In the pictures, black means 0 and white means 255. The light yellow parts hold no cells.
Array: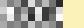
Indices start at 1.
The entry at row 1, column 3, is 156
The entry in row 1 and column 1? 184
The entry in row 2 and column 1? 208
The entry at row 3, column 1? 156
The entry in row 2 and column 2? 251

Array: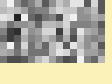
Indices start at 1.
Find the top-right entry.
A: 90
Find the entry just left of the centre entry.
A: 214
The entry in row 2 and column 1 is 186
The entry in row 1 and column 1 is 199
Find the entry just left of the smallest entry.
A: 214
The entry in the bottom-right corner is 186
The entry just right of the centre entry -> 61
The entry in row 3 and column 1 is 228
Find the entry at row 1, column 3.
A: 145
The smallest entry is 34
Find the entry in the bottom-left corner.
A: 115
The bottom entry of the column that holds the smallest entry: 77
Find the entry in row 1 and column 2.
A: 241
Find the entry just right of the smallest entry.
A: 241
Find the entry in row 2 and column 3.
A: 186
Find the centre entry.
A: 214
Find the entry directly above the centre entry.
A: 186
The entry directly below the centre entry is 160

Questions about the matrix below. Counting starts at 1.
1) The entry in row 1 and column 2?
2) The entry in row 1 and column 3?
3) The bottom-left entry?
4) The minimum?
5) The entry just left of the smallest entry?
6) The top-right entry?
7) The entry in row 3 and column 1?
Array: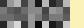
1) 152
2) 183
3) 39
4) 10
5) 152
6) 183
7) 109

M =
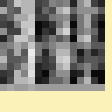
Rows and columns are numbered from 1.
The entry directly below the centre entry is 119
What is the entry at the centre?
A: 131
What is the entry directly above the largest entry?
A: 198
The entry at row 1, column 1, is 65
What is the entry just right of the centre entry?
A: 156
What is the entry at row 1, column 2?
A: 103
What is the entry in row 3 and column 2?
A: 103
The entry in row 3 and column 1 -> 77
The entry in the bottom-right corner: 156
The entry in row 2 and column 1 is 168
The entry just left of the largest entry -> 89
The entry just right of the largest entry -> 119
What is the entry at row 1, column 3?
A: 198
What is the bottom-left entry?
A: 156
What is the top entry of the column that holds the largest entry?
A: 182
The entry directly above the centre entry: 119
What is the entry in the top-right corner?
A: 37
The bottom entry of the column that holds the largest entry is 168

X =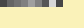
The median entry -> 114
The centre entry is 159
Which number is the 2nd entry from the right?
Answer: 214

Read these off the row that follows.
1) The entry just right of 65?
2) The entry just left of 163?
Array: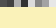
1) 176
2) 132

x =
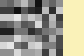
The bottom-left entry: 144
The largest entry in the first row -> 186
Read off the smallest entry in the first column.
31
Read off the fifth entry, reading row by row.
116
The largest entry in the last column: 201
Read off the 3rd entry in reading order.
144
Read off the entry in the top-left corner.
116
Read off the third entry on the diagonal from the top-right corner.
75
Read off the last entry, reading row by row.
61
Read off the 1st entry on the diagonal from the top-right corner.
144
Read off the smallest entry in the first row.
17
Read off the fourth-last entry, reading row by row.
173
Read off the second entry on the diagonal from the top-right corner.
46

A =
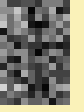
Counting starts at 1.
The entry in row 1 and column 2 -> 66
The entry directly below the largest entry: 81
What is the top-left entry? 156
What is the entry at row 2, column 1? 141
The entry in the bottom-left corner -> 97
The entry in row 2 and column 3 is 198
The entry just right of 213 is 97
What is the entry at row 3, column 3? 170
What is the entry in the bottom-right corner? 111
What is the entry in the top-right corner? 66
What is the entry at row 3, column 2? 111
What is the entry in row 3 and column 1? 170

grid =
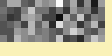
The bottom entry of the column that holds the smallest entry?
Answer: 197
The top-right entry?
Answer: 156
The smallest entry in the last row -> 41
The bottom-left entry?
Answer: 127
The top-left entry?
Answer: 98
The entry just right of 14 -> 168
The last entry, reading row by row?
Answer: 156
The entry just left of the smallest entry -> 67
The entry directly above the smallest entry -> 114
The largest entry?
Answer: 250
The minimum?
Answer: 14
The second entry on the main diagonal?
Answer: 82
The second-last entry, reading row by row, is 197
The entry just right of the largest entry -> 98
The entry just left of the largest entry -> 156
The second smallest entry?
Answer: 26
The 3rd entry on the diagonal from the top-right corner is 67
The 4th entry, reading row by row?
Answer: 98
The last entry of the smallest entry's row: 114

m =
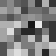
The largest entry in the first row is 177
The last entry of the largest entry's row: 53
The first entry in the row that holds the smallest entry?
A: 177
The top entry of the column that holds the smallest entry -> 137
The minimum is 24
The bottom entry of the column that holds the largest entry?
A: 177
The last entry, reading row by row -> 164
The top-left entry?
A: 113
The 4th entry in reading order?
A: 83
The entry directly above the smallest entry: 149
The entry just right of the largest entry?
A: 67
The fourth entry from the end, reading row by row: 97
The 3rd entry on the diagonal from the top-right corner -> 137
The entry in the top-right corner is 53
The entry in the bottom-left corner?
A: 83
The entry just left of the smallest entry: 149
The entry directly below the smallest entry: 39

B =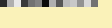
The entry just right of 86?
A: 188
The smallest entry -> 10
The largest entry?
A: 232
